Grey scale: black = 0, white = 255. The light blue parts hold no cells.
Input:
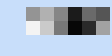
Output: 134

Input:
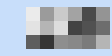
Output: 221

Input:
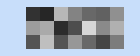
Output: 44

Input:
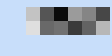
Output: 11

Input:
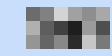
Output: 65

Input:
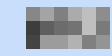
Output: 108

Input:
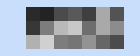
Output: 185

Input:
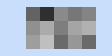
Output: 126

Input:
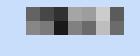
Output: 49
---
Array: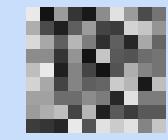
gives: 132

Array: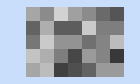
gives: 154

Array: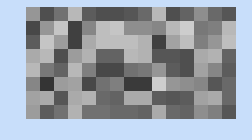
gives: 127

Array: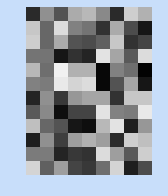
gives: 30

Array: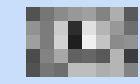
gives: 181
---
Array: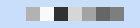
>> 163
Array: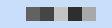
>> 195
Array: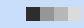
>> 150
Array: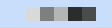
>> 181
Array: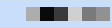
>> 208
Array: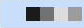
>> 114
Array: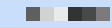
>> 51
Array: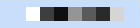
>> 90
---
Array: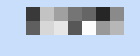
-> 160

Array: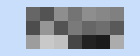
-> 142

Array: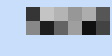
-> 180

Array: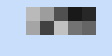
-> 80

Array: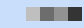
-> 146

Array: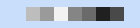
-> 242

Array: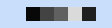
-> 96

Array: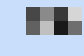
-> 57
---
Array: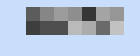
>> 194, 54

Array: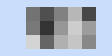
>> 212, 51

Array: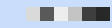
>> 237, 40

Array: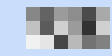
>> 241, 50

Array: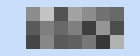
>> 196, 55

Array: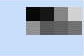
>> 209, 7

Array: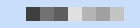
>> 224, 63
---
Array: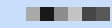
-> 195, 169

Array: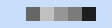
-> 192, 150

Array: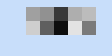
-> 227, 206

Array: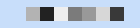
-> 238, 215

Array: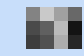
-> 201, 186

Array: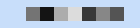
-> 220, 172

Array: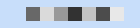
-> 232, 218
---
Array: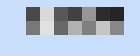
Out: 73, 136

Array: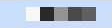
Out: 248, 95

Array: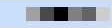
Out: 161, 205

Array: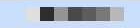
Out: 223, 183

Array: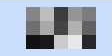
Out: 133, 39

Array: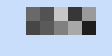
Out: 105, 29
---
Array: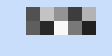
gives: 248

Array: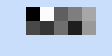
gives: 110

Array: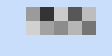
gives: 140

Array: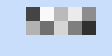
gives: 213

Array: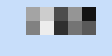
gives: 47

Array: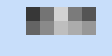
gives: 190
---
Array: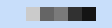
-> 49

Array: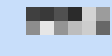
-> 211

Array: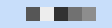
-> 113

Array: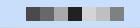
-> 191

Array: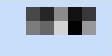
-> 18

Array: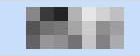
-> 210

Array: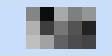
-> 127

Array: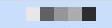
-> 172
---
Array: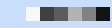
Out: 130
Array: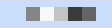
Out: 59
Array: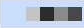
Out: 139
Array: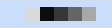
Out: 101
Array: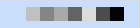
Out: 76
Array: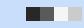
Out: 245
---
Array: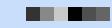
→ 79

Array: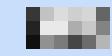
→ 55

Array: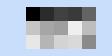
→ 58

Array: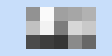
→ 75

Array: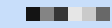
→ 104

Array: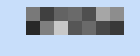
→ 64

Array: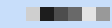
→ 105
